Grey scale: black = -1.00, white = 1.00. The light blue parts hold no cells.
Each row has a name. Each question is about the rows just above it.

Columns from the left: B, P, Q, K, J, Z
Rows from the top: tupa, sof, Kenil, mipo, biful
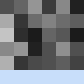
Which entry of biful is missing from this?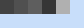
[-0.42]
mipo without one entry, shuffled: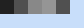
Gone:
[0.12]
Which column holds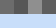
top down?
J
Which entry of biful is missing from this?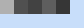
[-0.42]
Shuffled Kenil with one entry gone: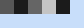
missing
[-0.64]

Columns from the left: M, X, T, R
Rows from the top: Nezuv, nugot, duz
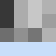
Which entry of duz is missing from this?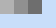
[-0.08]
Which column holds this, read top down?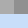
X

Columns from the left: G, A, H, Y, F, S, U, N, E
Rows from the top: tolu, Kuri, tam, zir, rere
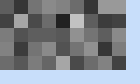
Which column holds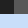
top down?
F
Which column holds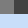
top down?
E
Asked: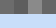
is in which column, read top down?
Y
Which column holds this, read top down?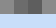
Y
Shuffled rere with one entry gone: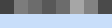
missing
[-0.20]
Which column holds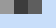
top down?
N
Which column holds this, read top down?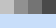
S

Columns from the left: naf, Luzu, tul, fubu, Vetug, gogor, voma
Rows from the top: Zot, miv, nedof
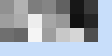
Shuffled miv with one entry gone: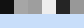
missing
[0.35]
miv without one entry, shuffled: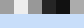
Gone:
[0.30]
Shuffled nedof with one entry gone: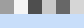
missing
[-0.13]
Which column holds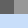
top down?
Vetug
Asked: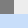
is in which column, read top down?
tul

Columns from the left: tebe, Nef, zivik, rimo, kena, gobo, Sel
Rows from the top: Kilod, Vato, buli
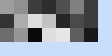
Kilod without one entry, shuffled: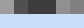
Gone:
[-0.65]
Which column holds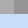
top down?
Nef
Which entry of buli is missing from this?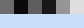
[0.80]
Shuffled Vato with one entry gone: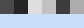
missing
[-0.59]
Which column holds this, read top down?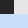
kena

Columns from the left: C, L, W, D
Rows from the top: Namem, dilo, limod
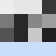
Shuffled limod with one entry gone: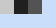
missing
[-0.69]
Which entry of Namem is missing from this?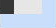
[0.86]
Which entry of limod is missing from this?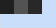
[0.58]
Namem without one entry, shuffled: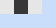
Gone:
[0.86]
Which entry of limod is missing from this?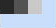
[-0.75]

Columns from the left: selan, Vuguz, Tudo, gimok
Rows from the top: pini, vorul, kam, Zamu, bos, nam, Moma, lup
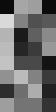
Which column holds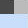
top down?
Vuguz
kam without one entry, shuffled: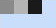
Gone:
[-0.25]
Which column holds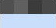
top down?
Tudo
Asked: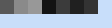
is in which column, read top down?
gimok
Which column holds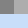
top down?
Tudo

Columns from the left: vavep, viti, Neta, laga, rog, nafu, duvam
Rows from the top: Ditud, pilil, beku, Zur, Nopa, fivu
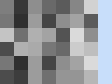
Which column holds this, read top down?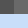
rog
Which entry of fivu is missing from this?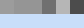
[-0.52]

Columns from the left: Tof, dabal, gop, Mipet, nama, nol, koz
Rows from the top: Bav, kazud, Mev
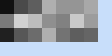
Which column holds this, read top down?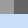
koz
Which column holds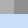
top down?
Mipet
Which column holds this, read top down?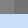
nama
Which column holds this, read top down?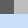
gop

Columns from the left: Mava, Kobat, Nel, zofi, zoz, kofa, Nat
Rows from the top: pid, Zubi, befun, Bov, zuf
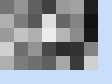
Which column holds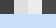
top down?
zofi
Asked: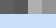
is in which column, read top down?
Nel

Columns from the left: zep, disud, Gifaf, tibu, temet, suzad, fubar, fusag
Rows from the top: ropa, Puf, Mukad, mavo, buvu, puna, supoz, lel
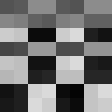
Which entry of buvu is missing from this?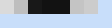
[-0.76]
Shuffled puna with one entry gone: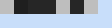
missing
[0.43]
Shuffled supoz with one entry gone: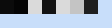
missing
[0.65]

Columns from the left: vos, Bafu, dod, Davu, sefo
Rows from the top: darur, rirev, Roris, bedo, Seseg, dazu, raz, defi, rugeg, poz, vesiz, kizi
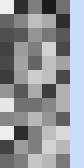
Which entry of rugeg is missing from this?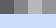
[0.11]
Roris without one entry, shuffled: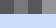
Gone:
[-0.38]
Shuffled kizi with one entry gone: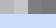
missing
[-0.16]

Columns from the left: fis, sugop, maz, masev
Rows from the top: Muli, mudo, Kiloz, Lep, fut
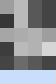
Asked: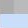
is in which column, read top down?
sugop
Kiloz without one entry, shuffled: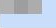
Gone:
[0.30]
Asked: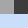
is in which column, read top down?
fis
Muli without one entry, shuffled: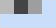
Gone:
[-0.31]
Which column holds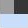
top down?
fis

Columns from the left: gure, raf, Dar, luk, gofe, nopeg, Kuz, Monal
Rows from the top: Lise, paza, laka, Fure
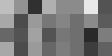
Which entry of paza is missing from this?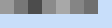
[-0.29]
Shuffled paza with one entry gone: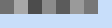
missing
[0.04]
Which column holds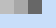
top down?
gure
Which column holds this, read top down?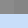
gofe
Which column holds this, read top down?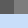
Monal
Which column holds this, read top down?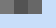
luk
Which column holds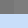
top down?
gofe

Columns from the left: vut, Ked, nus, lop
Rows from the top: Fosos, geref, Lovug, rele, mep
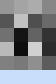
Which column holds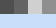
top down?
nus
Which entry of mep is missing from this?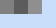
[-0.05]

